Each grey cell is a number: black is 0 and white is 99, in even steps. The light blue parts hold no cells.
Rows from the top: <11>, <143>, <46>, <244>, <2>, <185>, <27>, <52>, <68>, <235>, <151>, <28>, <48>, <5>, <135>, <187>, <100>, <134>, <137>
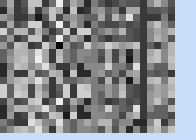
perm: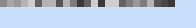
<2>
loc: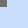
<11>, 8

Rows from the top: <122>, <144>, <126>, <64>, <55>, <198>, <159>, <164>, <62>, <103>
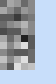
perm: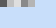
<159>
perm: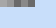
<122>
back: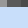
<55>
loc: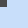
<55>, 1
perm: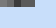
<126>
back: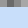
<144>
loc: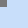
<126>, 5

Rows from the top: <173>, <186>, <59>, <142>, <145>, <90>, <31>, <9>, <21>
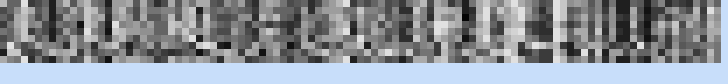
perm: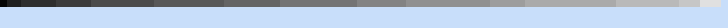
<59>
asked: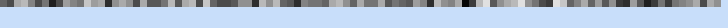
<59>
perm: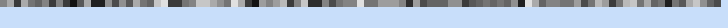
<90>
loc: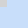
<145>, 74
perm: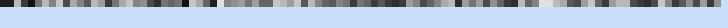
<142>
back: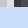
<59>

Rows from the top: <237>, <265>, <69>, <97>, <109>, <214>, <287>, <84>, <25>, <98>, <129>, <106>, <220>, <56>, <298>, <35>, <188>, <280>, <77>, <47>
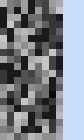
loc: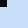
<56>, 8
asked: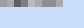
<47>
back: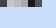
<25>
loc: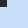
<77>, 5
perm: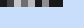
<98>
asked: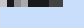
<214>

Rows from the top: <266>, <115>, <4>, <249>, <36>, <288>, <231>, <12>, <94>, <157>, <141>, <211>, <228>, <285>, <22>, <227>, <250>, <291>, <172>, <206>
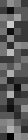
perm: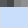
<291>
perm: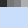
<172>
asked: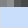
<291>
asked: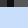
<115>
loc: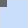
<249>, 1
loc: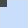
<291>, 4

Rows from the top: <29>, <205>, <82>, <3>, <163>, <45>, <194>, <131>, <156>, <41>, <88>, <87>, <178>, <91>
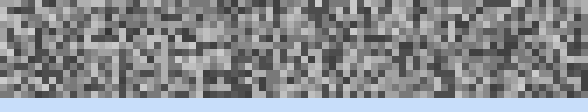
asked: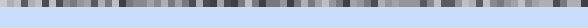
<87>
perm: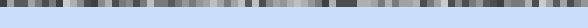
<178>
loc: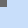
<156>, 16
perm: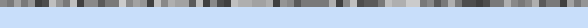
<194>
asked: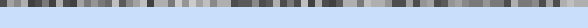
<156>

